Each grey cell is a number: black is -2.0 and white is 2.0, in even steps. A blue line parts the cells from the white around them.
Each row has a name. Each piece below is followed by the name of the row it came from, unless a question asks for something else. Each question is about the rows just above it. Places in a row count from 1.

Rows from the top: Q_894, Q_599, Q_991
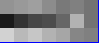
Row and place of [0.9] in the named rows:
Q_991, 2
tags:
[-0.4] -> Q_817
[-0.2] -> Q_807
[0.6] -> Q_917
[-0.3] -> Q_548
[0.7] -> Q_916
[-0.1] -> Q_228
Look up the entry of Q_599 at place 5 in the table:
Q_817
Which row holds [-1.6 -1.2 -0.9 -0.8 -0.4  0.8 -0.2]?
Q_599
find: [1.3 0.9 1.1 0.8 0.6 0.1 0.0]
Q_991
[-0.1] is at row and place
Q_894, 5

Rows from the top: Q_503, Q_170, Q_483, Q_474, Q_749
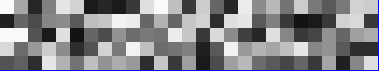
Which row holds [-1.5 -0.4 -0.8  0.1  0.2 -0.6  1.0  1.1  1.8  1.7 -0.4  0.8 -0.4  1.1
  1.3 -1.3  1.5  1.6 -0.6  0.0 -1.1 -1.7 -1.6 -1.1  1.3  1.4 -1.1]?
Q_170
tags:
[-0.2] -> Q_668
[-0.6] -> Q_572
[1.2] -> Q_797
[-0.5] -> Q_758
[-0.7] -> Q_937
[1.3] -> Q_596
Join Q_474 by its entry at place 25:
Q_572
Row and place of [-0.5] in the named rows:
Q_749, 2
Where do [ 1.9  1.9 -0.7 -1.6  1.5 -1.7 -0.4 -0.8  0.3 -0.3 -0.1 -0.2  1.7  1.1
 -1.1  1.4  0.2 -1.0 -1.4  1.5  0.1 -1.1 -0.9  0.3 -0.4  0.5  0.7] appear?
Q_483
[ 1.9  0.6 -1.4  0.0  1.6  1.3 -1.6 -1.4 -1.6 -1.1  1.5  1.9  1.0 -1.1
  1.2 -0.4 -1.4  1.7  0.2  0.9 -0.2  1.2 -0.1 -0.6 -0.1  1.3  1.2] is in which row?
Q_503
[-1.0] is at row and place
Q_483, 18

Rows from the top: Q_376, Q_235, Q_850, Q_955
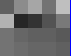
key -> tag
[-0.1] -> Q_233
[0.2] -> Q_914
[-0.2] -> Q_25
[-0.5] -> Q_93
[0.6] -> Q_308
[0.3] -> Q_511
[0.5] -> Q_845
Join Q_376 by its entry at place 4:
Q_25
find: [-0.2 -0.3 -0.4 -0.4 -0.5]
Q_955
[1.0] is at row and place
Q_376, 5
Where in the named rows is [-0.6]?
Q_850, 5
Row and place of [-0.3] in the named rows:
Q_955, 2

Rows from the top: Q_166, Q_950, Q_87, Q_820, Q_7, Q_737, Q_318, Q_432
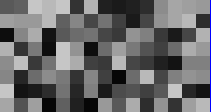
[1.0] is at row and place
Q_7, 2
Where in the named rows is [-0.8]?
Q_318, 9
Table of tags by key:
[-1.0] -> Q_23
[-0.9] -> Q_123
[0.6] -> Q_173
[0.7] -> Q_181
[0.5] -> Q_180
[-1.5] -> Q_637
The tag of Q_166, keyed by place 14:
Q_180

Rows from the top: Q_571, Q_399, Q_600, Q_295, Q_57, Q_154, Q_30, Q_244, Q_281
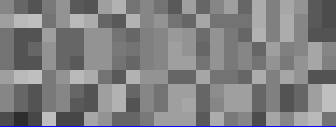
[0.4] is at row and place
Q_600, 13
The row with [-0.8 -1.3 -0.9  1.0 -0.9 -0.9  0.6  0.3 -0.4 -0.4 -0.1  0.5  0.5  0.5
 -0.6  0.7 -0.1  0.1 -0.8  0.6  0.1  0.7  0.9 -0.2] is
Q_281
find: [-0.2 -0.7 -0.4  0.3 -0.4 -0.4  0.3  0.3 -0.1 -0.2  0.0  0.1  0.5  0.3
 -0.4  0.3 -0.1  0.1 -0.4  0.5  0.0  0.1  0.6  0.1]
Q_295
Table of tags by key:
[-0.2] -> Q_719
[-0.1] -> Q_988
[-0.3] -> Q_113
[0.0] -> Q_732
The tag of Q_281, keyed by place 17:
Q_988
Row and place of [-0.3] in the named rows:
Q_600, 15
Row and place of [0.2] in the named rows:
Q_30, 16
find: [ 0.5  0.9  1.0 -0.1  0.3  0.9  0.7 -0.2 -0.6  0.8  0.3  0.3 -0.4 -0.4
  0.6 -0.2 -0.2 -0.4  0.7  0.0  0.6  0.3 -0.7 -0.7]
Q_154

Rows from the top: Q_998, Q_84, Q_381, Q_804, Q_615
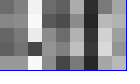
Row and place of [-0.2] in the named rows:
Q_804, 2
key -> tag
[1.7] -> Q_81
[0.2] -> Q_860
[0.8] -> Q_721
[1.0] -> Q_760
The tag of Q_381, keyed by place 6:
Q_721
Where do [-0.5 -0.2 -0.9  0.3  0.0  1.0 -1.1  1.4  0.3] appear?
Q_804
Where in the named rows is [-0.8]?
Q_84, 5
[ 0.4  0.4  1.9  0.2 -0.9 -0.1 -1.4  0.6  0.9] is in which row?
Q_615
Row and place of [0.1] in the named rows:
Q_84, 1

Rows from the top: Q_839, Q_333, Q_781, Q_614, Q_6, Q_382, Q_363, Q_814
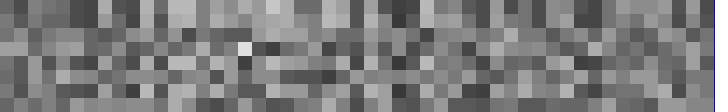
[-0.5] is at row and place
Q_781, 3
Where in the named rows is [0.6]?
Q_333, 20
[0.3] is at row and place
Q_781, 13

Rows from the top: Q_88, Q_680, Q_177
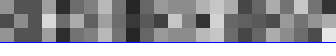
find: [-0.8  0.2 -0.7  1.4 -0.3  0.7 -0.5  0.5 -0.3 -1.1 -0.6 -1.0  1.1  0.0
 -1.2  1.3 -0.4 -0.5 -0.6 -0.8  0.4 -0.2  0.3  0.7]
Q_680
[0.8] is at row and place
Q_88, 15
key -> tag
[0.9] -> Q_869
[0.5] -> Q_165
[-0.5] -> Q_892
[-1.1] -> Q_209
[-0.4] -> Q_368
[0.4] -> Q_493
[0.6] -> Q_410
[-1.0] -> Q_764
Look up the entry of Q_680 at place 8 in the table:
Q_165
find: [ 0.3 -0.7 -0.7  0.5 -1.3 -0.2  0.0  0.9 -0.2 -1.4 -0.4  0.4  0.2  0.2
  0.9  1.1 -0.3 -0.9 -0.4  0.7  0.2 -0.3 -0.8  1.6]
Q_177

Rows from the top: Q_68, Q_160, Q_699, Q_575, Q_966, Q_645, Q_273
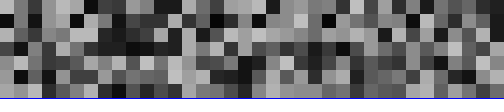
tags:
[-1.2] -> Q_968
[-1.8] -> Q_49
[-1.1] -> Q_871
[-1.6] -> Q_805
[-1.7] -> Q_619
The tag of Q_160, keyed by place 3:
Q_619
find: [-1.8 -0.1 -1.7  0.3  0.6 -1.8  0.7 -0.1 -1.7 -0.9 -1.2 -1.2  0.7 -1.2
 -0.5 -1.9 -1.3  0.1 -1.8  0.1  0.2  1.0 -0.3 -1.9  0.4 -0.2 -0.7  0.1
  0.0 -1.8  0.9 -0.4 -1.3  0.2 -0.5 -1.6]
Q_160

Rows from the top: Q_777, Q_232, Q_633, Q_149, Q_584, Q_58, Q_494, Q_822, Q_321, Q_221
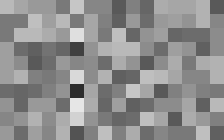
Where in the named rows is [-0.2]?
Q_149, 4
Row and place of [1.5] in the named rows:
Q_633, 6
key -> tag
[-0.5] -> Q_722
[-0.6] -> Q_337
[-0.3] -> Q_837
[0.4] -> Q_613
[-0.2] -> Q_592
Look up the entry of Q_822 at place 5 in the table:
Q_837
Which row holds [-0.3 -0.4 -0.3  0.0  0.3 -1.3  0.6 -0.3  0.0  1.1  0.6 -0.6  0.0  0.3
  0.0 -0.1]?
Q_494

